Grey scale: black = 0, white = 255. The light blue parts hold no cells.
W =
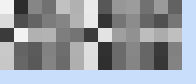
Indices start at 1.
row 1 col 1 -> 242
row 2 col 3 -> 100
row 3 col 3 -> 177
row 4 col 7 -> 223
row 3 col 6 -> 116
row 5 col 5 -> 107
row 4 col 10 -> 135
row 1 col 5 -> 193
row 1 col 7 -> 234
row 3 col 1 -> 59
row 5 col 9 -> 107
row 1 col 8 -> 87
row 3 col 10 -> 145
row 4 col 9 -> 107
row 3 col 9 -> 159
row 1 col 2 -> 44
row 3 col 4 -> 179
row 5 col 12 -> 55
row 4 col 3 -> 91

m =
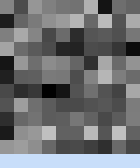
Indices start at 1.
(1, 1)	133
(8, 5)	74
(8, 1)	83
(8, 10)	124
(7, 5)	20
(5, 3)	110
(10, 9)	192
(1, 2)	76
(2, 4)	144
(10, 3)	152
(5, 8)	168
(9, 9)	92
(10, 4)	192
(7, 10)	167
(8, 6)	74
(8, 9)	76
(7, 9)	67
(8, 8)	87
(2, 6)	181
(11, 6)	74
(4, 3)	90
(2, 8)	187
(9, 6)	119
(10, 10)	98
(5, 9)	106
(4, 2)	107
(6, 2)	93
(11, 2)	157
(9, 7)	98

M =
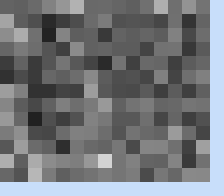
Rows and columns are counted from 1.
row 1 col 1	99
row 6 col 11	70
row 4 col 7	97
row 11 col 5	46
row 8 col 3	72
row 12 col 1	174
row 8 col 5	127
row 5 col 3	58
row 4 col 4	84
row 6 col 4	103
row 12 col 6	126
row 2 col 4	42
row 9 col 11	111
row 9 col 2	103
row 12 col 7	152
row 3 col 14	73
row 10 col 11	105
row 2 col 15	100
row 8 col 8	153
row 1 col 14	147
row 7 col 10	74
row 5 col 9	115
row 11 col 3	107
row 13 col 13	103
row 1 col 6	178
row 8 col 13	104
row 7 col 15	96
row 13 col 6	108
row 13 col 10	124
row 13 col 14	137
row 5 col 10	64
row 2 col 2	93
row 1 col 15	115
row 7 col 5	67
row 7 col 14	63
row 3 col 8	57

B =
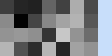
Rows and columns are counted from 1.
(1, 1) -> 62
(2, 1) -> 138
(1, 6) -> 173
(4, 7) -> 146
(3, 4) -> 52
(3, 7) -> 108
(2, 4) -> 135
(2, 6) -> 179
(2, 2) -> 3

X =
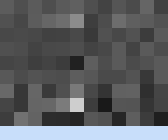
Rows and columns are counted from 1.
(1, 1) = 92
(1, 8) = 67
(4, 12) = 77
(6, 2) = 76
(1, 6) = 96
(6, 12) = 90
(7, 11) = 47
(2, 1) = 81
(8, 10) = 84
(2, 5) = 110
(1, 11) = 101
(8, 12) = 68
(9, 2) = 113
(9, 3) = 99
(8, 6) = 206
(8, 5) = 123
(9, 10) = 94
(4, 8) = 72
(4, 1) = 80
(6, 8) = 74
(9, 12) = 31
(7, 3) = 102
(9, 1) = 61
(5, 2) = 72
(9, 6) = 36
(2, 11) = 91
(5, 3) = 62
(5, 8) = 77

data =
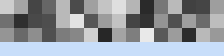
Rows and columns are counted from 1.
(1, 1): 206
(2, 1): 112
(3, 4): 80
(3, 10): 126
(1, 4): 102
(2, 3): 73
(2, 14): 159
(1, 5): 185
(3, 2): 105
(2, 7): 86
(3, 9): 164
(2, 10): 68
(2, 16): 189
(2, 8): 156
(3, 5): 124
